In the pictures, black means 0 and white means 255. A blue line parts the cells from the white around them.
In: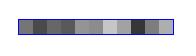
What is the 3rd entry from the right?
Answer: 54
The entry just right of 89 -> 148
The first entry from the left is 117

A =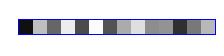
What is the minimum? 16
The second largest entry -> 237
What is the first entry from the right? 184
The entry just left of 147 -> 141
